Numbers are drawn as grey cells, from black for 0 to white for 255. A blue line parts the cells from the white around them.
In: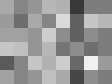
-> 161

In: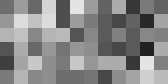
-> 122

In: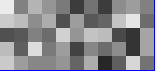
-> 202

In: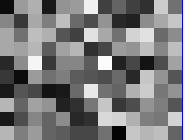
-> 182

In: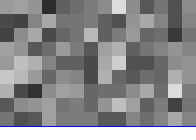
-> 117
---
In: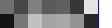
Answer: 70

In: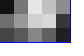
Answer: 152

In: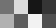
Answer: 219

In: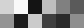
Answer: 248

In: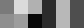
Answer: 219

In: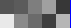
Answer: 91

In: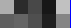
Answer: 43

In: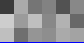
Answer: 155

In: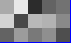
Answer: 72

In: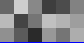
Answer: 68
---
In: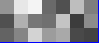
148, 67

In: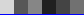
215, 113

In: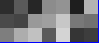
45, 61

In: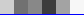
207, 247

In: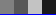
128, 26

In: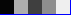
5, 239

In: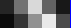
37, 75

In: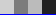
208, 33
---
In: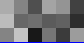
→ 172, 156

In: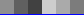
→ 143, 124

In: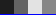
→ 30, 135

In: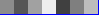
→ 140, 189

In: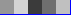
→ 150, 192

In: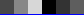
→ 72, 94

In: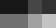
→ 23, 196

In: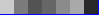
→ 203, 41
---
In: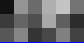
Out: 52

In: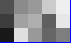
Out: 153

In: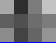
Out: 101

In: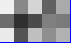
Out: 191

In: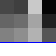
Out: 178

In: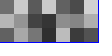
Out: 118

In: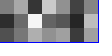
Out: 175
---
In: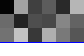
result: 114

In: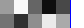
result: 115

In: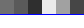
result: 111

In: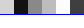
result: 212

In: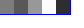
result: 124

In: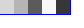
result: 215

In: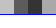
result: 194

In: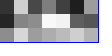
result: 141

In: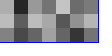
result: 130

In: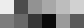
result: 125
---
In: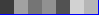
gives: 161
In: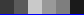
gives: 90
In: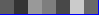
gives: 52
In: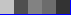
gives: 79
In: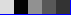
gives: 3
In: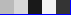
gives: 215
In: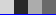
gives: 40
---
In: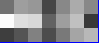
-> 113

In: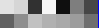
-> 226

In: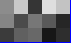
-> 140

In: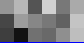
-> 149

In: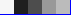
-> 246

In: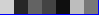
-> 210
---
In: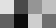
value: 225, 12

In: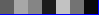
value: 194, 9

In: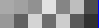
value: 226, 49

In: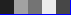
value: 236, 32

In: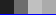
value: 192, 32

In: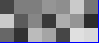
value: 224, 44
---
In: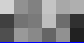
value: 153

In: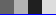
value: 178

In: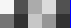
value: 50

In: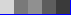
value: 121

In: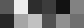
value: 166

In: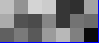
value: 122
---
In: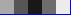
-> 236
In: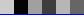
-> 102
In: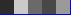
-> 154
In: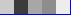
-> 237
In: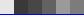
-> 124
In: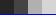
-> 213
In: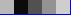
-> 206
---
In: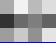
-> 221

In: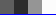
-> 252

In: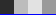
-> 154

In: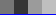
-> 191

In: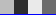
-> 108

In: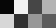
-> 179
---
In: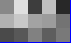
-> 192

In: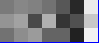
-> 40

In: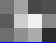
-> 71

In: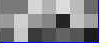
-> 186

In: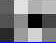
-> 176

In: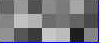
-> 165

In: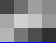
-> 159
